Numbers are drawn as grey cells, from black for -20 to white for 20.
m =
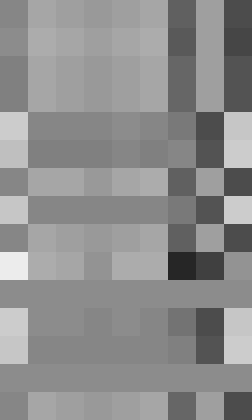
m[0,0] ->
1
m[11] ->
[12, 2, 2, 1, 2, 1, -2, -8, 11]
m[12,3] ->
1
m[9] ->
[17, 7, 6, 3, 7, 7, -14, -10, 3]
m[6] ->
[1, 6, 6, 4, 6, 7, -5, 5, -8]
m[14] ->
[1, 6, 5, 4, 5, 6, -4, 5, -8]
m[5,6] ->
1
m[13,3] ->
2
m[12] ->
[11, 1, 1, 1, 1, 1, 0, -7, 12]
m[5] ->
[10, 0, 0, 0, 1, 0, 1, -7, 12]
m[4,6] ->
-1
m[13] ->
[2, 2, 2, 2, 2, 2, 2, 2, 2]
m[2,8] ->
-7
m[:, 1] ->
[6, 7, 6, 6, 1, 0, 6, 1, 6, 7, 2, 2, 1, 2, 6]
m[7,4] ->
1
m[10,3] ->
2
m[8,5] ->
6
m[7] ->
[11, 1, 1, 1, 1, 1, -1, -7, 12]
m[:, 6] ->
[-5, -6, -4, -4, -1, 1, -5, -1, -5, -14, 2, -2, 0, 2, -4]
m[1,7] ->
5
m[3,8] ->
-7
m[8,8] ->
-8

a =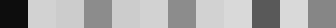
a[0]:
-18
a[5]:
13
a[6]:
2
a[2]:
12

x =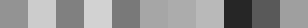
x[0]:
3
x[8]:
-14

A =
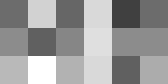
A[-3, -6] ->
-3
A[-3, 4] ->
-10
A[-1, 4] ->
-5
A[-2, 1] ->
-5
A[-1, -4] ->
8
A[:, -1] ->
[-3, 2, 7]

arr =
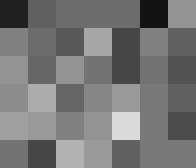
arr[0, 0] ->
-15
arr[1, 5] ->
0
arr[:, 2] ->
[-3, -6, 3, -4, 0, 8]
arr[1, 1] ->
-3
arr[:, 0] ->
[-15, 0, 3, 2, 5, -2]
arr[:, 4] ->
[-3, -9, -9, 4, 14, -5]
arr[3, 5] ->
-1
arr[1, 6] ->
-5
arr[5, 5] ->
-1
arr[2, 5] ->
-2
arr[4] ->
[5, 4, 0, 3, 14, -1, -8]

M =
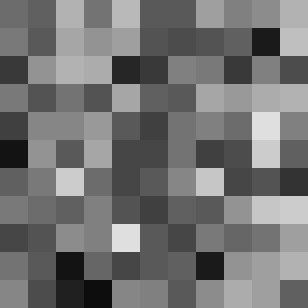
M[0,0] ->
-3
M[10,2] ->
-15
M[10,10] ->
-5
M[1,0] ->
-1
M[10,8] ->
7
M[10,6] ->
-6
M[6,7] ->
11
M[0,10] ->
8
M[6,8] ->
-9
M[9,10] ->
8
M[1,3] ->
3
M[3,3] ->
-7
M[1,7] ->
-7
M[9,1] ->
-6
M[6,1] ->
-1
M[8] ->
[-9, -7, 2, 0, 15, -6, -9, -1, -4, -2, 5]
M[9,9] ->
5
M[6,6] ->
1
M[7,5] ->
-10
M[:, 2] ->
[8, 6, 8, -2, 1, -6, 12, -5, 2, -17, -15]
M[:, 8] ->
[0, -5, -11, 4, -3, -8, -9, 3, -4, 3, 7]
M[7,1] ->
-3
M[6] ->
[-5, -1, 12, -3, -9, -6, 1, 11, -9, -7, -12]
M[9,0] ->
-2
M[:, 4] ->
[9, 5, -14, 6, -6, -9, -9, -7, 15, -9, 1]
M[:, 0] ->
[-3, -1, -11, -1, -10, -17, -5, -1, -9, -2, 1]
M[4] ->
[-10, 1, 1, 4, -6, -10, -2, 0, -3, 15, 0]
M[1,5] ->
-7
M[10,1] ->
-8
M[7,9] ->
11
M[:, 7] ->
[5, -7, -1, 6, 0, -10, 11, -6, -1, -16, 2]

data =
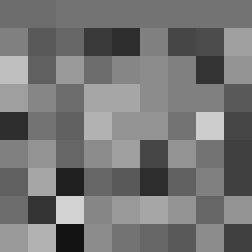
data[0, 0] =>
-3
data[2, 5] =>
2
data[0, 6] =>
-2
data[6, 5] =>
-13
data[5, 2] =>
-4
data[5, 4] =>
5
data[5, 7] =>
-2
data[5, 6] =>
3
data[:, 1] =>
[-3, -6, -5, 1, -2, 3, 6, -12, 8]
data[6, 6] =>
-5
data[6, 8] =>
-10
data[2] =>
[10, -5, 4, -3, 1, 2, 0, -12, 3]
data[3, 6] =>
0
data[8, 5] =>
-4
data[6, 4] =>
-6
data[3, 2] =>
-3
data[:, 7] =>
[-2, -8, -12, 0, 12, -2, 0, -4, 2]
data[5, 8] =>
-10
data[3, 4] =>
6
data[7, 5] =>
6
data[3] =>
[5, 1, -3, 6, 6, 2, 0, 0, -6]
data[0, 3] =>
-2

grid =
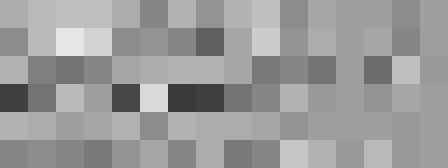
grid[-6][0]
7
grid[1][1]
9
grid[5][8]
-1
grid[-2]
[8, 7, 5, 6, 8, 2, 8, 7, 7, 6, 3, 5, 5, 5, 4, 5]
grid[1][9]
12
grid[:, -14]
[10, 16, -2, 9, 5, 1]
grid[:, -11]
[1, 3, 7, 14, 2, 6]
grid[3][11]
4
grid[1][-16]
2
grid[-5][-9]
-5
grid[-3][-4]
5
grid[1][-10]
1
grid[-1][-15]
2
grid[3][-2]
6
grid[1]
[2, 9, 16, 13, 2, 3, 1, -5, 6, 12, 3, 7, 5, 6, 1, 5]
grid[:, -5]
[6, 7, -2, 4, 5, 8]
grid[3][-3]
3
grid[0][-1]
5
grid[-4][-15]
0
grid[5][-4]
4
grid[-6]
[7, 9, 10, 10, 7, 1, 8, 3, 8, 10, 2, 6, 5, 5, 2, 5]
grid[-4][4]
6

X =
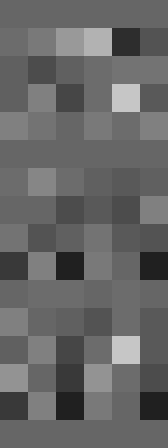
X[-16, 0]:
-4
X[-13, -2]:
11
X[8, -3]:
-2
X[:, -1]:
[-4, -7, -2, -6, 0, -4, -5, 0, -7, -15, -4, -6, -6, -8, -15, -4]
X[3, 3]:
-3
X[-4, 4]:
11
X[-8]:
[-2, -7, -5, -2, -6, -7]
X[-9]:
[-4, -4, -8, -6, -8, 0]
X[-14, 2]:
-5
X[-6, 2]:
-3
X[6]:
[-3, 1, -3, -5, -6, -5]
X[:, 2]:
[-4, 4, -5, -9, -4, -4, -3, -8, -5, -15, -3, -5, -9, -11, -15, -4]
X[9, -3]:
-1
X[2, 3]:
-3
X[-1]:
[-4, -4, -4, -4, -4, -4]
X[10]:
[-4, -3, -3, -4, -3, -4]
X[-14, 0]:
-5
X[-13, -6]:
-5
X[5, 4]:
-4
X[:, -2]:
[-4, -13, -2, 11, -3, -4, -6, -8, -6, -4, -3, -3, 11, -3, -4, -4]

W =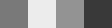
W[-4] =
-1
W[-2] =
3
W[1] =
17
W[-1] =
-11
